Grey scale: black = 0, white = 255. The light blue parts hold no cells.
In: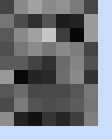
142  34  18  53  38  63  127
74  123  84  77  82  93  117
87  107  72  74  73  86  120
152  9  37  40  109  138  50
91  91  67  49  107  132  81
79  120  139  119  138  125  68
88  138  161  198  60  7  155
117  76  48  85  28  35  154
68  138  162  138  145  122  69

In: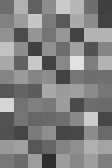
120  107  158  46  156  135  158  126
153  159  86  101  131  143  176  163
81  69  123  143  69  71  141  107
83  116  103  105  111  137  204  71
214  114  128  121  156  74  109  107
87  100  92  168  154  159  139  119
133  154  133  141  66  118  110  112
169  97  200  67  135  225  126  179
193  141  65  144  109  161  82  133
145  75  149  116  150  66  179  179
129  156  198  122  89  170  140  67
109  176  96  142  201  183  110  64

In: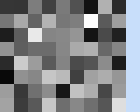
163  60  89  199  110  136  111  86  222
157  56  112  140  23  194  173  71  155
9  145  135  198  186  64  161  173  150
42  203  156  90  132  75  84  140  27
147  94  108  108  135  170  176  104  133
29  93  233  133  136  149  19  74  32
118  169  99  179  119  126  252  90  158
54  53  125  65  122  81  18  177  42

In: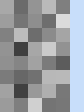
155  127  208  116  119
162  64  153  175  120
123  103  113  184  185
144  133  162  123  92
147  63  167  203  146
129  188  109  139  165
157  117  142  110  219
168  107  148  186  127

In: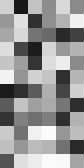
83  223  236  250  248  164
191  150  187  180  114  42
202  114  241  251  150  189
51  128  112  126  47  178
92  195  159  171  118  45
27  47  92  176  69  207
242  149  209  197  47  181
197  158  52  220  237  138
221  70  28  213  152  179
166  216  116  106  41  65
151  224  48  143  178  240
208  24  194  141  217  138

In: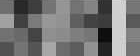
81  116  85  166  108  93  146  35  207  115
114  106  68  143  139  127  118  15  207  129
161  65  122  151  146  95  67  60  207  89
110  41  62  116  149  115  132  50  207  118

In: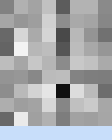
104  234  160  177  125  162  159  166
174  158  163  215  134  192  202  167
141  185  211  229  16  220  186  109
148  151  136  187  189  131  126  125
189  166  199  181  139  200  193  170
100  243  183  189  85  188  168  150
104  214  170  213  73  184  148  113
166  150  158  209  141  169  164  135
130  177  163  193  92  179  179  138

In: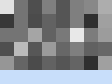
150  101  75  98  85  100  47  160
79  187  87  155  103  127  97  103
116  116  165  98  121  232  124  156
56  116  75  98  85  127  47  160
226  116  78  127  85  127  136  173

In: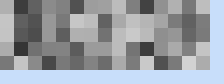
120  196  138  72  121  104  131  108  170  123  201  81  122  210  172
172  53  113  130  131  92  155  155  188  116  61  144  170  128  196
196  88  77  152  94  176  175  114  188  201  186  143  150  102  122
197  96  82  152  121  198  189  98  169  192  181  165  123  97  124
176  61  97  139  129  81  157  160  188  127  66  145  177  120  190
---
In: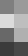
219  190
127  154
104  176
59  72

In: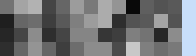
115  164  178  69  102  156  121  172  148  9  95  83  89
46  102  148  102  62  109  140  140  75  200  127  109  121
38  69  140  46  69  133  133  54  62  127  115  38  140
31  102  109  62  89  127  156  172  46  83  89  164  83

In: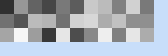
165  246  157  56  230  77  136  238  128  230  172
113  84  187  180  113  209  215  172  193  143  143
48  151  99  70  121  92  201  187  128  209  121

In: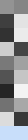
220  56
205  69
147  133
121  161
114  168
83  197
63  227
50  235
37  243

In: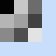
181  160  65
137  78  227
3  199  108

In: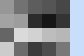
204  108  58  77  120
163  157  44  22  52
151  114  93  85  71
101  218  210  189  183
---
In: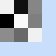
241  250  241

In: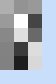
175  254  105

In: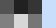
83  215

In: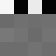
246  112  107  109

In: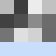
187  79  210

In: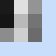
26  185  107

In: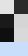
227  213

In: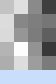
195  135  124  56

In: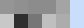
149  47
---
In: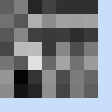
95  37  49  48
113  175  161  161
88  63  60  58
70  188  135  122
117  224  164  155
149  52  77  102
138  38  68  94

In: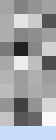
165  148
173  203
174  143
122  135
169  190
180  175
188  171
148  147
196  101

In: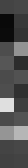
68
9
11
77
86
75
78
223
74
149
68
65

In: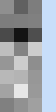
143  125
125  128
74  78
190  205
150  142
184  151
163  153
128  160

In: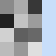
138  55
32  156
209  104
187  223

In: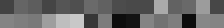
67  93  85  106  76  73  98  156
132  121  190  55  13  132  126  135

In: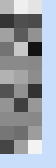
184  228
52  75
161  146
115  19
138  136
178  141
82  50
148  152
138  136
118  157
69  243

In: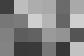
63  173  107
119  207  101
129  98  147
131  58  55
